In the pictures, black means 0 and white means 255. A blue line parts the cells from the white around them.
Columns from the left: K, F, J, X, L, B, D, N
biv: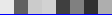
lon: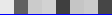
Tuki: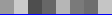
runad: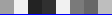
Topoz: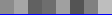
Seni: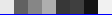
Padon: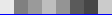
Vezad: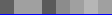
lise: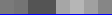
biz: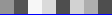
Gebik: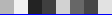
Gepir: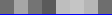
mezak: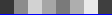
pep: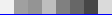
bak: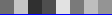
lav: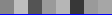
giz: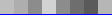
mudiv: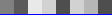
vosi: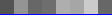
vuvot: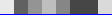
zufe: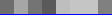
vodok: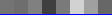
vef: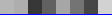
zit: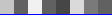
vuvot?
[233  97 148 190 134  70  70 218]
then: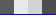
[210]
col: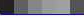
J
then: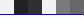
[190]
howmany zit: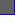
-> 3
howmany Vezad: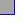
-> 0
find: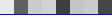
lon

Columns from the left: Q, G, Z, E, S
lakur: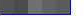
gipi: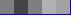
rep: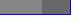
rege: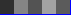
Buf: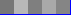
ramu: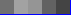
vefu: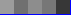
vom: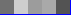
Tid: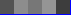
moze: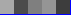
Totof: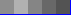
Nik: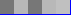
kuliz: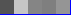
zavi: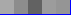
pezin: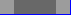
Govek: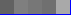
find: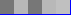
Nik
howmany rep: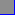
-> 0
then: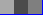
[149]
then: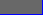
[156]
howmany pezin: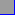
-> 2

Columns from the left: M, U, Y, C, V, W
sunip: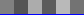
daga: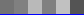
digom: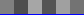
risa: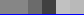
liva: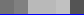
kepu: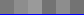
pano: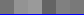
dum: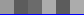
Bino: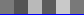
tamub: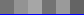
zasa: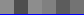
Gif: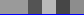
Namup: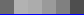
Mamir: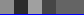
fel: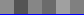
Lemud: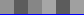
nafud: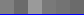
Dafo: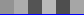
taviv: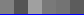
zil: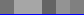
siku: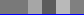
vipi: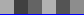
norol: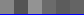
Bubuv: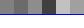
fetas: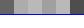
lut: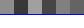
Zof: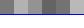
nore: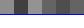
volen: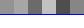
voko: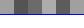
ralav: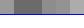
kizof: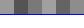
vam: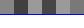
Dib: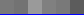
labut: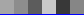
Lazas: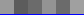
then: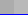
[160]
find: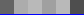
fetas
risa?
[134 134 107  64 193 185]

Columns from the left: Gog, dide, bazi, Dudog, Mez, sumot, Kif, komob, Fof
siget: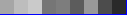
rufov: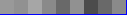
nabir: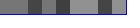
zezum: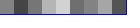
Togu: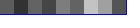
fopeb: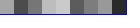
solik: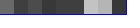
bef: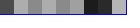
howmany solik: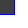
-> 3
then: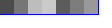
[42]
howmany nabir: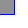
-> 3
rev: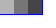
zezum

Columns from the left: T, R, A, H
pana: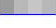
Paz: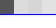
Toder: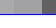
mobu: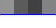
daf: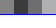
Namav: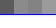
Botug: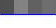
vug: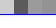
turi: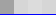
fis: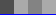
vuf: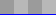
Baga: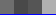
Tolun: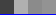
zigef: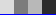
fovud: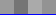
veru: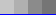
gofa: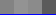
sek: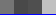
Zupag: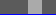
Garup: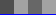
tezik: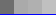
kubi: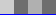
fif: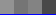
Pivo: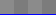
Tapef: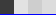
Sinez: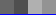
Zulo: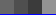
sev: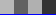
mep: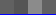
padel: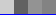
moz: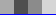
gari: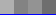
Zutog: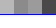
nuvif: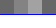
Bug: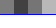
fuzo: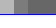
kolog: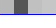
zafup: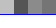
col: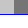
H
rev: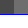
Baga
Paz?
[ 85 220 214 226]
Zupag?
[ 91  91 170  91]
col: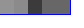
T
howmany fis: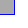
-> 2
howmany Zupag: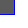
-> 3

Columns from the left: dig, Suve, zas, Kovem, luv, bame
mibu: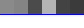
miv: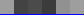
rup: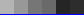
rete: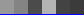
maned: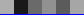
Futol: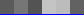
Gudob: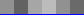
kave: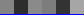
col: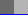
Kovem
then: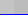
[98]
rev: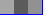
maned
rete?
[152 132  75 180  67  59]

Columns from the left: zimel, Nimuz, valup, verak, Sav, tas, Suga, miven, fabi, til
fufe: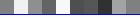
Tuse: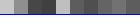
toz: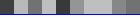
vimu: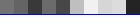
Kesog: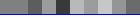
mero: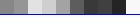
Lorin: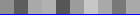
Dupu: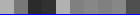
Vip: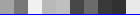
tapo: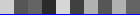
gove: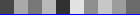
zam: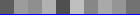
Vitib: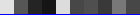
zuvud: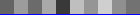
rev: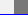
Vip
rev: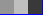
zuvud
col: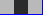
verak

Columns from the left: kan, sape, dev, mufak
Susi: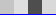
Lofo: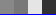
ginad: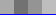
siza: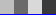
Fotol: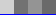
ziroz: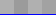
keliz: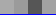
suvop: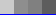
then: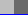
[217]
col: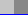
kan
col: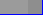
sape
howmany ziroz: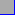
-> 0

